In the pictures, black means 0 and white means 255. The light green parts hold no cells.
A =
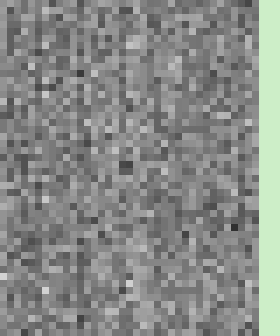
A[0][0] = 147
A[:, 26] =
[118, 101, 158, 85, 134, 118, 142, 101, 118, 109, 126, 109, 109, 118, 126, 126, 118, 150, 109, 158, 142, 118, 150, 118, 101, 126, 134, 126, 134, 142, 109, 126, 150, 69, 101, 126, 150, 118, 118, 126, 142, 118, 134, 134, 134, 109, 101, 158]
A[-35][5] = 118
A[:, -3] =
[89, 122, 89, 89, 139, 97, 130, 130, 106, 114, 122, 130, 106, 130, 130, 97, 114, 139, 130, 89, 122, 130, 89, 122, 114, 89, 106, 97, 130, 89, 89, 97, 106, 130, 114, 122, 139, 147, 147, 139, 89, 122, 114, 97, 163, 147, 139, 89]
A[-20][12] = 167
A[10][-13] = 155
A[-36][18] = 144
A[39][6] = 107
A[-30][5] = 110
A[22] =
[92, 138, 89, 81, 99, 110, 130, 121, 107, 170, 113, 85, 115, 142, 145, 136, 142, 119, 144, 162, 102, 115, 108, 96, 155, 115, 150, 135, 115, 148, 135, 152, 152, 147, 89, 118, 141]
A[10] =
[120, 116, 115, 133, 99, 110, 142, 158, 133, 131, 113, 58, 125, 190, 136, 126, 109, 128, 170, 147, 139, 124, 152, 152, 155, 168, 126, 117, 137, 116, 77, 142, 143, 127, 122, 166, 125]
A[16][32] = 178
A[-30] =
[120, 138, 115, 112, 130, 110, 119, 167, 142, 131, 147, 111, 115, 171, 136, 185, 166, 110, 157, 139, 186, 161, 99, 96, 125, 115, 109, 108, 108, 106, 145, 142, 143, 156, 130, 106, 133]
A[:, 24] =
[165, 105, 135, 145, 95, 145, 125, 145, 155, 185, 155, 135, 125, 155, 145, 175, 165, 135, 125, 105, 115, 125, 155, 135, 145, 145, 115, 145, 95, 125, 125, 125, 125, 125, 125, 145, 95, 135, 145, 175, 115, 115, 115, 175, 175, 115, 105, 165]
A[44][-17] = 158
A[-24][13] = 123
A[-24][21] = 115
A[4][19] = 124
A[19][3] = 133
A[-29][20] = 120
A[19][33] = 156
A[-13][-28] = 170
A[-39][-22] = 146
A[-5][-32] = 110
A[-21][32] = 125
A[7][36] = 141
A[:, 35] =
[70, 118, 130, 142, 94, 178, 178, 154, 142, 106, 166, 142, 118, 166, 118, 142, 130, 191, 106, 142, 142, 142, 118, 130, 154, 142, 142, 82, 166, 154, 106, 130, 154, 130, 130, 82, 106, 154, 118, 142, 191, 166, 166, 154, 142, 178, 82, 142]
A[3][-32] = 101
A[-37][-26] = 146
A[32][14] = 136
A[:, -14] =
[124, 124, 133, 161, 133, 115, 133, 133, 143, 133, 152, 133, 161, 143, 152, 161, 106, 152, 96, 124, 179, 87, 96, 161, 189, 124, 161, 106, 124, 124, 133, 115, 115, 124, 106, 106, 152, 133, 143, 115, 161, 115, 124, 161, 124, 133, 143, 115]
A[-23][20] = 167
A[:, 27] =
[117, 126, 162, 153, 180, 117, 117, 171, 135, 108, 117, 153, 171, 126, 117, 153, 135, 126, 108, 153, 144, 126, 135, 135, 108, 126, 144, 162, 153, 153, 108, 108, 144, 144, 180, 162, 144, 171, 126, 144, 162, 117, 144, 162, 180, 162, 153, 162]
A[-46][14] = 97
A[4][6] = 119
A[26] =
[174, 170, 141, 112, 120, 75, 119, 121, 125, 102, 172, 146, 125, 161, 116, 106, 142, 147, 131, 154, 102, 124, 125, 161, 115, 106, 134, 144, 137, 106, 116, 152, 161, 156, 106, 142, 150]

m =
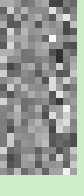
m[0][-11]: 170
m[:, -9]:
[152, 132, 170, 91, 126, 164, 133, 154, 140, 99, 112, 181, 133, 129, 148, 188, 172, 168, 136, 146, 116, 118, 100, 99, 186]
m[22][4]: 171
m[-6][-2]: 110
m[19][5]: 170
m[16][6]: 81
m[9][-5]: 165
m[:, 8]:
[65, 145, 188, 155, 143, 153, 144, 51, 46, 207, 89, 146, 161, 228, 58, 161, 157, 202, 215, 99, 107, 85, 206, 153, 164]
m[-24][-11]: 100
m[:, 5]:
[156, 140, 174, 87, 152, 145, 160, 157, 127, 113, 93, 150, 138, 151, 129, 176, 144, 180, 157, 170, 166, 98, 118, 89, 165]
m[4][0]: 95
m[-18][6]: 160
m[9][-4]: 121
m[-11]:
[210, 139, 148, 112, 118, 129, 140, 96, 58, 135, 156]
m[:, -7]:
[125, 138, 152, 154, 148, 131, 144, 121, 115, 169, 130, 127, 143, 172, 118, 135, 127, 155, 172, 137, 142, 134, 171, 151, 135]
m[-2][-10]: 84
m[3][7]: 139
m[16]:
[130, 151, 172, 138, 127, 144, 81, 220, 157, 205, 164]
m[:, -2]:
[123, 92, 230, 76, 72, 141, 84, 131, 124, 110, 92, 209, 98, 166, 135, 239, 205, 222, 171, 110, 93, 116, 113, 98, 243]
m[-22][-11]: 172
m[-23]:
[134, 96, 170, 105, 152, 174, 133, 90, 188, 230, 140]
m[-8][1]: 102
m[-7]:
[129, 80, 136, 133, 172, 157, 165, 72, 215, 171, 137]
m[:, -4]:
[68, 225, 90, 139, 156, 251, 140, 82, 114, 121, 146, 221, 219, 87, 96, 154, 220, 93, 72, 90, 87, 136, 97, 145, 161]
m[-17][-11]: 205
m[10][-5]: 139
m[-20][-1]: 156
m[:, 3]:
[114, 179, 105, 161, 181, 167, 170, 116, 118, 156, 140, 132, 183, 139, 112, 110, 138, 111, 133, 141, 149, 134, 158, 155, 106]
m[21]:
[209, 105, 118, 134, 134, 98, 134, 136, 85, 116, 196]

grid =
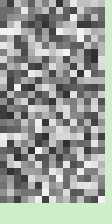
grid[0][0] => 131
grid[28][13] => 75
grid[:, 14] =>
[191, 106, 109, 91, 185, 147, 182, 181, 225, 218, 117, 185, 100, 205, 81, 124, 194, 146, 180, 65, 140, 100, 217, 183, 202, 139, 128, 86, 242]
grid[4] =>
[243, 242, 232, 179, 163, 84, 156, 65, 242, 214, 200, 242, 214, 173, 185]
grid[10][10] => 222
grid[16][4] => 179
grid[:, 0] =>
[131, 108, 107, 81, 243, 136, 231, 131, 214, 90, 180, 208, 166, 70, 143, 63, 60, 119, 84, 237, 228, 102, 123, 73, 100, 124, 114, 144, 105]
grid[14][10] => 125
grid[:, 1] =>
[63, 109, 141, 177, 242, 184, 210, 206, 143, 178, 80, 65, 62, 186, 69, 132, 47, 133, 97, 205, 64, 90, 191, 195, 50, 153, 163, 196, 130]
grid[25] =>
[124, 153, 85, 59, 218, 181, 187, 118, 243, 111, 193, 117, 96, 170, 139]
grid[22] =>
[123, 191, 49, 82, 198, 79, 85, 149, 66, 120, 106, 217, 138, 199, 217]
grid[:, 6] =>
[130, 192, 65, 52, 156, 167, 117, 229, 82, 125, 162, 144, 220, 102, 89, 199, 177, 52, 164, 47, 97, 167, 85, 91, 105, 187, 224, 241, 65]
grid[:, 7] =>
[196, 85, 104, 94, 65, 84, 183, 194, 156, 221, 70, 124, 185, 204, 53, 127, 153, 224, 162, 193, 196, 56, 149, 161, 233, 118, 148, 127, 228]
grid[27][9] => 220
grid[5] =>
[136, 184, 80, 135, 206, 111, 167, 84, 84, 111, 146, 240, 112, 204, 147]
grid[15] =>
[63, 132, 118, 102, 223, 204, 199, 127, 202, 220, 131, 201, 146, 218, 124]
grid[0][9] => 148
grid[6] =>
[231, 210, 78, 83, 190, 212, 117, 183, 114, 124, 95, 92, 198, 135, 182]
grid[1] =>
[108, 109, 130, 233, 125, 151, 192, 85, 209, 97, 71, 209, 142, 118, 106]
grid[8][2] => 101
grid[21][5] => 243
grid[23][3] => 151
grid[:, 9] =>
[148, 97, 92, 184, 214, 111, 124, 243, 74, 163, 116, 142, 86, 50, 138, 220, 217, 85, 204, 217, 48, 80, 120, 231, 116, 111, 106, 220, 189]
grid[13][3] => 107
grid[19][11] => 219
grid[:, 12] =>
[191, 142, 93, 60, 214, 112, 198, 66, 76, 82, 236, 190, 80, 144, 97, 146, 84, 177, 105, 56, 109, 60, 138, 240, 129, 96, 227, 181, 101]

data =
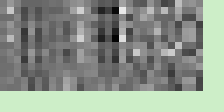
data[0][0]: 124
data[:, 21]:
[144, 189, 144, 122, 130, 95, 82, 125, 79, 95, 138, 131, 153]
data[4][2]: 132
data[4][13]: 126
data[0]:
[124, 152, 129, 102, 102, 102, 106, 113, 110, 128, 141, 148, 129, 108, 87, 93, 77, 161, 128, 93, 87, 144, 112, 69, 81, 189, 141, 147, 131]
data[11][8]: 114
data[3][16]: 67
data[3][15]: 100
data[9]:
[111, 111, 125, 95, 121, 100, 115, 114, 121, 117, 113, 123, 126, 131, 105, 110, 99, 124, 133, 90, 115, 95, 139, 107, 80, 125, 121, 128, 152]
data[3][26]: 138
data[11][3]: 126
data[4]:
[112, 136, 132, 54, 146, 73, 117, 97, 125, 85, 113, 178, 144, 126, 55, 103, 30, 176, 66, 132, 114, 130, 179, 111, 126, 95, 155, 159, 87]
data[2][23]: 104
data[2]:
[109, 111, 132, 78, 113, 86, 108, 116, 122, 124, 118, 130, 135, 139, 94, 112, 85, 135, 74, 125, 164, 144, 106, 104, 101, 149, 77, 75, 149]
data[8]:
[109, 121, 135, 59, 136, 76, 116, 103, 126, 95, 110, 159, 141, 135, 69, 107, 49, 157, 77, 111, 133, 79, 128, 101, 117, 120, 142, 150, 122]
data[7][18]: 99
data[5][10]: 147
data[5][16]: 4
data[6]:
[109, 112, 130, 79, 117, 87, 103, 114, 125, 123, 117, 129, 135, 141, 95, 104, 85, 135, 124, 142, 142, 82, 149, 135, 87, 191, 107, 110, 84]
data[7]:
[118, 131, 114, 88, 151, 101, 135, 98, 116, 72, 105, 161, 126, 114, 81, 114, 69, 152, 99, 200, 145, 125, 131, 183, 203, 124, 76, 69, 156]
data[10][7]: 119
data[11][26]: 150
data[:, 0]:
[124, 133, 109, 124, 112, 128, 109, 118, 109, 111, 110, 120, 116]
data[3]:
[124, 149, 118, 99, 136, 106, 121, 101, 114, 89, 122, 164, 125, 98, 80, 100, 67, 162, 141, 117, 120, 122, 145, 102, 123, 74, 138, 140, 66]
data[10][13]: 135
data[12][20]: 147
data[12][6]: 89
